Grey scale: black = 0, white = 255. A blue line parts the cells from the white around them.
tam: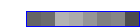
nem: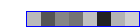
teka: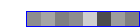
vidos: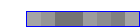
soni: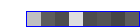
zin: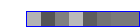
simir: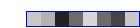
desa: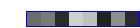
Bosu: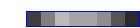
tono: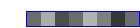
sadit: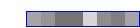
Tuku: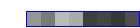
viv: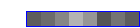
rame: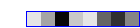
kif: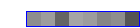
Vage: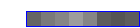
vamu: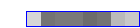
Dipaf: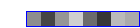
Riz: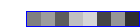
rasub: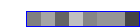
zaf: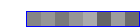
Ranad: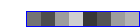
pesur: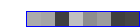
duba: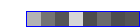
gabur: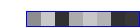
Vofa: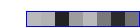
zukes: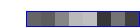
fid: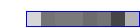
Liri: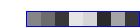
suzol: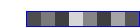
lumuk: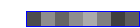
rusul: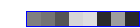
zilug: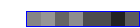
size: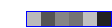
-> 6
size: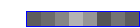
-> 8
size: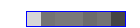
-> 7

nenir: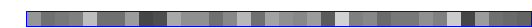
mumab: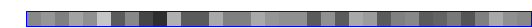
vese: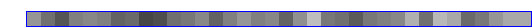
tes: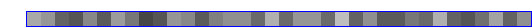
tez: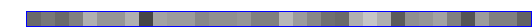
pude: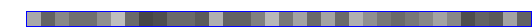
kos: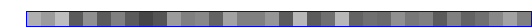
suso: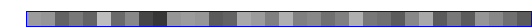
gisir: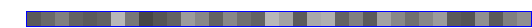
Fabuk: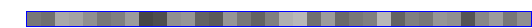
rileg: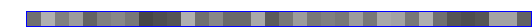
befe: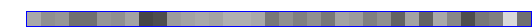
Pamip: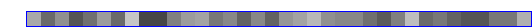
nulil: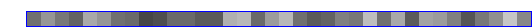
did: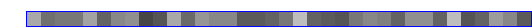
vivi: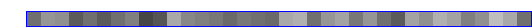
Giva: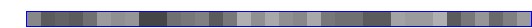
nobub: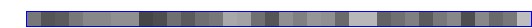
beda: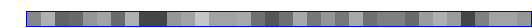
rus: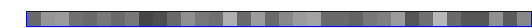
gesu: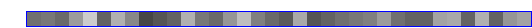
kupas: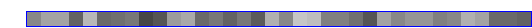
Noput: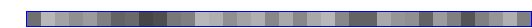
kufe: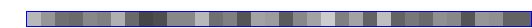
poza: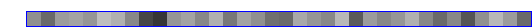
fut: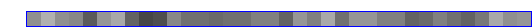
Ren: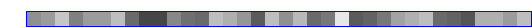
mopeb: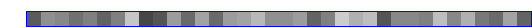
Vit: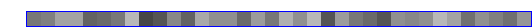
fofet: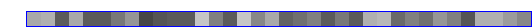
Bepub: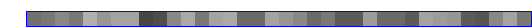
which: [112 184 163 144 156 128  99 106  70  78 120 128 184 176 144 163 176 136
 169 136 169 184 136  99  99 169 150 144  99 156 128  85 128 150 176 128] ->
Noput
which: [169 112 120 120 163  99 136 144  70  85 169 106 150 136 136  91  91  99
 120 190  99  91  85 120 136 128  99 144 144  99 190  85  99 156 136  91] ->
did
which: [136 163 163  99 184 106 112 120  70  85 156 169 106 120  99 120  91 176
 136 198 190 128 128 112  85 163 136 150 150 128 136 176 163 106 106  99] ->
kupas
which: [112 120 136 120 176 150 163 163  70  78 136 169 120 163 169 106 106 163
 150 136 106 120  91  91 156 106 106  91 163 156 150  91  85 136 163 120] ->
Bepub
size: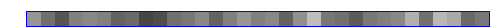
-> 33

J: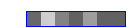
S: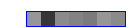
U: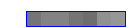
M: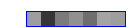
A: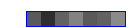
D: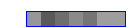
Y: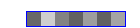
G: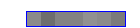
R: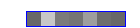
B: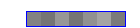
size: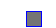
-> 1
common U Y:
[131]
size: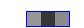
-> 3
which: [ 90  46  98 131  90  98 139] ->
A
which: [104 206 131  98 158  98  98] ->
J
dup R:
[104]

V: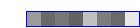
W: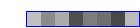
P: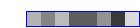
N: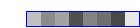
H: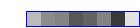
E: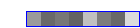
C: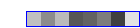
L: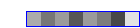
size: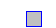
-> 1
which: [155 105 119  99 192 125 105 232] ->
V
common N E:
[192]
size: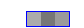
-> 3

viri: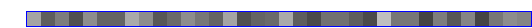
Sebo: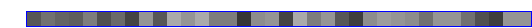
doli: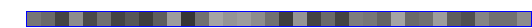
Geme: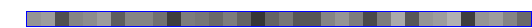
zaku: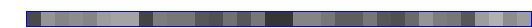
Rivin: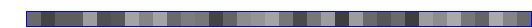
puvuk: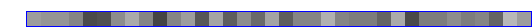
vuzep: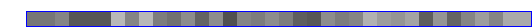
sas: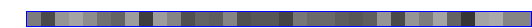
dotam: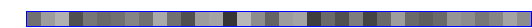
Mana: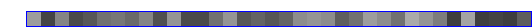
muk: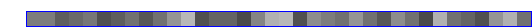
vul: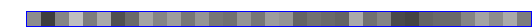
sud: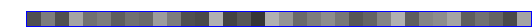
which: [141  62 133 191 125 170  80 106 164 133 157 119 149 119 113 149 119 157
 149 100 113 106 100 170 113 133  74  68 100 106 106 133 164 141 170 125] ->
vul
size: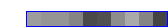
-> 10

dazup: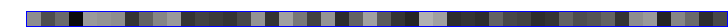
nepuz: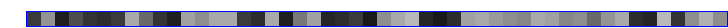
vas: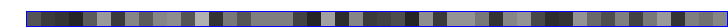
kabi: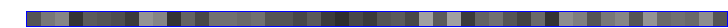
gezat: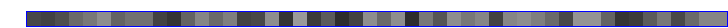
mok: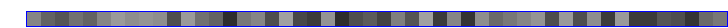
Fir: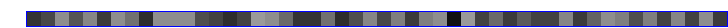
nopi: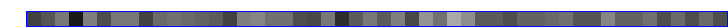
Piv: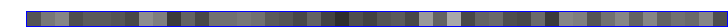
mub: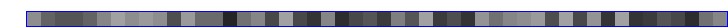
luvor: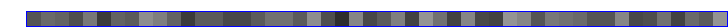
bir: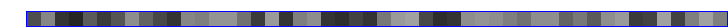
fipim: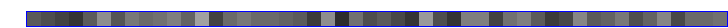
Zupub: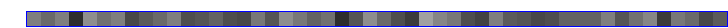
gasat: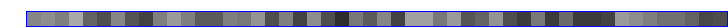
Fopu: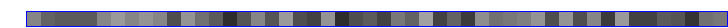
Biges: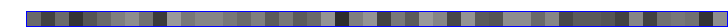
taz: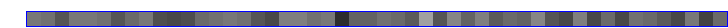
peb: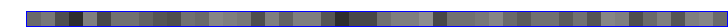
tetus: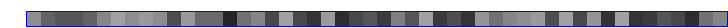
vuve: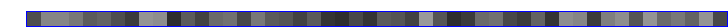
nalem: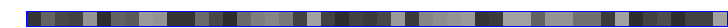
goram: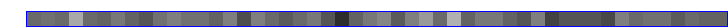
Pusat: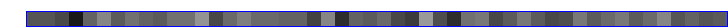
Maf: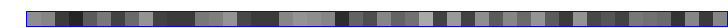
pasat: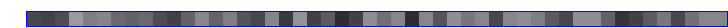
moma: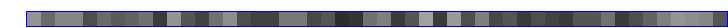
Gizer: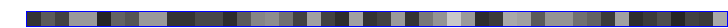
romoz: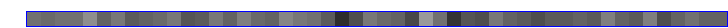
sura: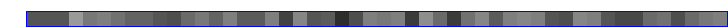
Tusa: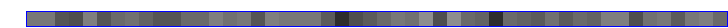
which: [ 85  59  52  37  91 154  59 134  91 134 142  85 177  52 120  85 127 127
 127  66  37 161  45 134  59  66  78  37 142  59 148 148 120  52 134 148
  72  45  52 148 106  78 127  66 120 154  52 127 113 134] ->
vas
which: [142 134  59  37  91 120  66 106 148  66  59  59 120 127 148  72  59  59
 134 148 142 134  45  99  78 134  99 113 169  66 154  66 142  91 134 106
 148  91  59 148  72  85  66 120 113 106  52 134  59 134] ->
Maf
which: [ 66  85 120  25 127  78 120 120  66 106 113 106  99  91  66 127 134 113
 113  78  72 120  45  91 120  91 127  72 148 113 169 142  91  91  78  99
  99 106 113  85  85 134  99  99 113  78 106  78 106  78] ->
nopi
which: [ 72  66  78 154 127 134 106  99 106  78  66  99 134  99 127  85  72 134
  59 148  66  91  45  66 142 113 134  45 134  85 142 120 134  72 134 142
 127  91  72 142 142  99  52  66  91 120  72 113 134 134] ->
pasat
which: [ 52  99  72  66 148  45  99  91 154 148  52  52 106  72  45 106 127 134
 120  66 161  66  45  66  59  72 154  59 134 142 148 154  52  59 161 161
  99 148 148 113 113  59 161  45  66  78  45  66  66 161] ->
nalem
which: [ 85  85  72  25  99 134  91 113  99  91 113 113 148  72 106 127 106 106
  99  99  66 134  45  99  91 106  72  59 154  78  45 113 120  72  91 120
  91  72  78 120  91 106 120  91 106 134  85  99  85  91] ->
Pusat

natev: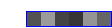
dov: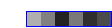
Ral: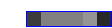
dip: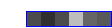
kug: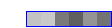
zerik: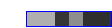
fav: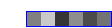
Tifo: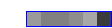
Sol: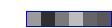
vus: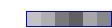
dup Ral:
[129]
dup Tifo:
[129]
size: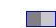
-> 2
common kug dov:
[122]
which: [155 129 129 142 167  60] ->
Tifo
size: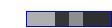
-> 6
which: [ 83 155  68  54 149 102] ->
natev

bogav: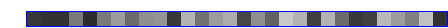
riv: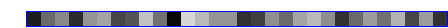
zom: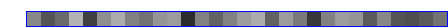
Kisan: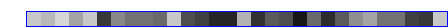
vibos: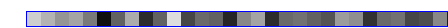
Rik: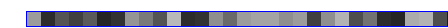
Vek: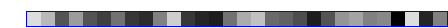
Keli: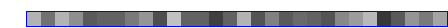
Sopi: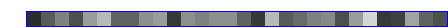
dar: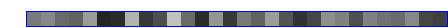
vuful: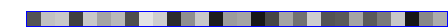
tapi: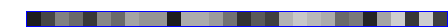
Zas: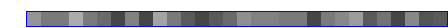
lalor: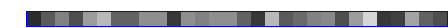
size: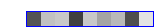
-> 9
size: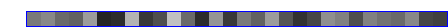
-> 30

